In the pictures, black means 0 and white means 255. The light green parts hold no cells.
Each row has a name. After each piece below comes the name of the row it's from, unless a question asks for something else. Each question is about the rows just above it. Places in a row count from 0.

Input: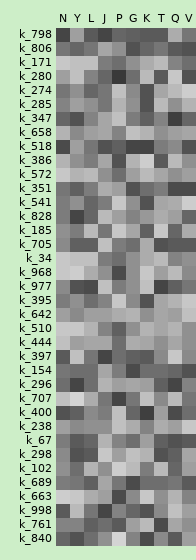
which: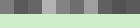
k_67
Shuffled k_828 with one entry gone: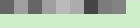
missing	[152]
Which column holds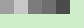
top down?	P

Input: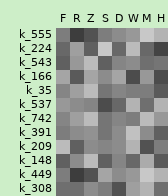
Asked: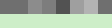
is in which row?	k_308
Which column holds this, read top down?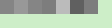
F
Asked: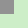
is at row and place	k_391, 2

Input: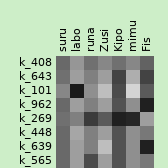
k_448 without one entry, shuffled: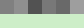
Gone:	[166]
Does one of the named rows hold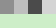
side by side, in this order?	yes

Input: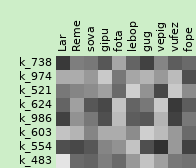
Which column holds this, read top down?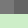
Lar
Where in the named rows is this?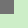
k_483, 9

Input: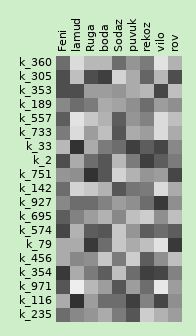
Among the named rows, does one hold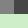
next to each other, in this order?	yes
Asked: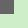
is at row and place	k_305, 6
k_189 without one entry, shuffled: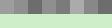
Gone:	[163]
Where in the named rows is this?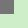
k_142, 5
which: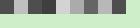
k_305

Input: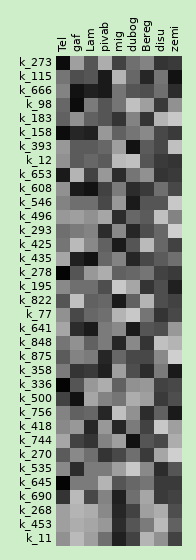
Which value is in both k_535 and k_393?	[159]
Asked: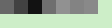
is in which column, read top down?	Lam
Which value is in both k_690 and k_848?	[52]
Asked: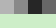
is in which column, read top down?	mig
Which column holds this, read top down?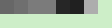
pivab

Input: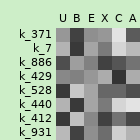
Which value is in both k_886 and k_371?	[65]
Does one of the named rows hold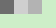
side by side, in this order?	yes
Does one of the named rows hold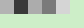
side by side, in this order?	no
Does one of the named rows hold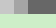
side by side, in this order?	yes
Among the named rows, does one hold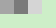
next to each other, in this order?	yes

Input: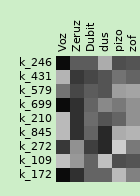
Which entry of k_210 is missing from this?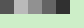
[108]
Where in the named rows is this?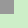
k_109, 1

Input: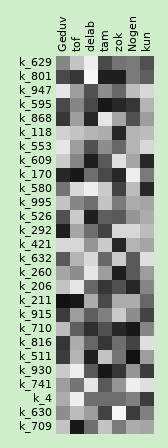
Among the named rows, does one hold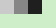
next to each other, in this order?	yes
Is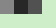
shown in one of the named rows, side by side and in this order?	no
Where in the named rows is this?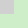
k_118, 0
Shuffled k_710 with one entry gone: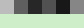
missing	[47]
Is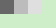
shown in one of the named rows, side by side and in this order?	no
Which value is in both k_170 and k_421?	[39]
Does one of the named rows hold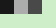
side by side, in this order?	yes

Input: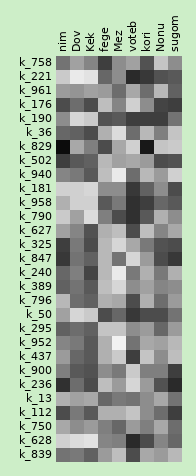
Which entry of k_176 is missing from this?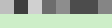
[68]
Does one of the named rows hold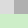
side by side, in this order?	no
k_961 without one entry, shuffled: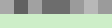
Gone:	[148]
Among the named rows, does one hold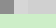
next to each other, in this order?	no
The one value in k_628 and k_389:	[133]
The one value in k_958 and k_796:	[176]
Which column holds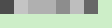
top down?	fege

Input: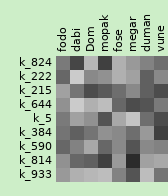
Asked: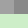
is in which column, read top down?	megar
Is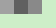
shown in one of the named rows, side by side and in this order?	yes
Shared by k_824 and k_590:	[130]
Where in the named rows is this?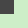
k_824, 1
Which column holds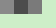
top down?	vune
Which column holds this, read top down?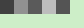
mopak

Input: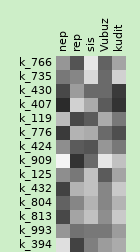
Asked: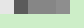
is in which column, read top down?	Vubuz
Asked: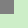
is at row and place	k_394, 2
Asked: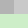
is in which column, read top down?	kudit
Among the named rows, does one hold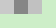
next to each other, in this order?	no
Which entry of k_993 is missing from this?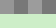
[114]

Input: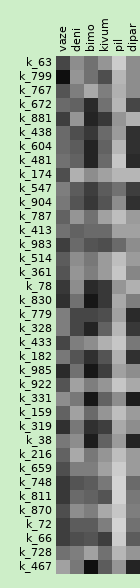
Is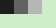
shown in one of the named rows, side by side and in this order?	no
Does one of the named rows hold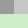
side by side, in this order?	yes
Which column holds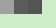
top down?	kivum
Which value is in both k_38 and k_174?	[141]
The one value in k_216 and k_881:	[149]
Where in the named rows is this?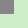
k_361, 5

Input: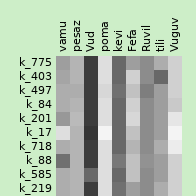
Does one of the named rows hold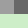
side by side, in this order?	no
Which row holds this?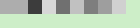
k_497
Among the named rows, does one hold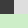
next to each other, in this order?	yes
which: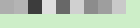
k_84
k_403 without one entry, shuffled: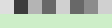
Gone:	[165]

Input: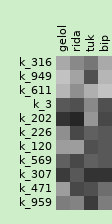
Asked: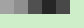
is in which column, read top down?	rida
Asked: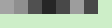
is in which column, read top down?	rida
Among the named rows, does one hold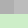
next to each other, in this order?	no
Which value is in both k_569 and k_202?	[72]

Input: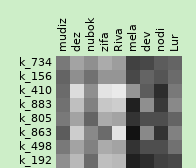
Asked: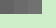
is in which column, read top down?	mudiz
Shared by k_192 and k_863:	[107]
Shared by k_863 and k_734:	[92]
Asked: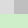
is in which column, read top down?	dez
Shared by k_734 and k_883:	[143]
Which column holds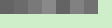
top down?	Lur
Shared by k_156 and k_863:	[107]

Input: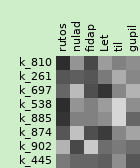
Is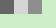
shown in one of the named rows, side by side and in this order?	no
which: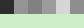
k_538
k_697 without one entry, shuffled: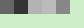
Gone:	[79]
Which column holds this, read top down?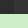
rutos
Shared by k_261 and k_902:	[122]
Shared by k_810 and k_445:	[142]

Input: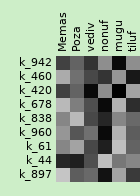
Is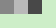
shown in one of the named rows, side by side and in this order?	yes
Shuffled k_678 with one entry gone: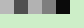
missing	[45]
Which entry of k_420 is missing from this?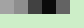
[2]

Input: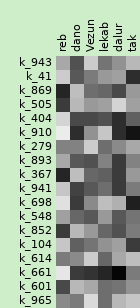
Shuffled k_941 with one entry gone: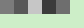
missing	[66]
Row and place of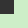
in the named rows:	k_661, 2
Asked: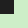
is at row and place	k_698, 5

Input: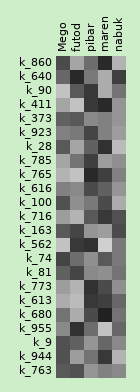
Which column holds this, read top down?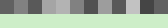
Mego
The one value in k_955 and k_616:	[137]

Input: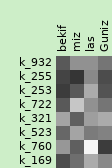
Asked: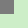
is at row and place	k_523, 2
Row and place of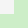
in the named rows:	k_760, 2
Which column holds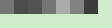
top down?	Guniz
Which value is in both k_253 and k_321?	[171]
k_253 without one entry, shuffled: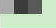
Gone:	[83]
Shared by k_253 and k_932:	[89]
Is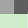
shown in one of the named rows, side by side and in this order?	yes

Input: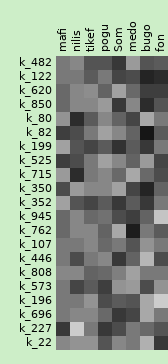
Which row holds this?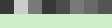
k_227
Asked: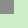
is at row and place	k_620, 2
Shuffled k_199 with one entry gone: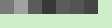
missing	[50]
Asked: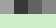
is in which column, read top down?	Som
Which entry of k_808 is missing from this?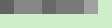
[127]
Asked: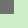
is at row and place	k_945, 3

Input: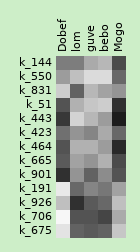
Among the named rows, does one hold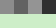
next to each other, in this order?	no
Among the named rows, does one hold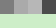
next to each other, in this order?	yes
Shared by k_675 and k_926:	[90]

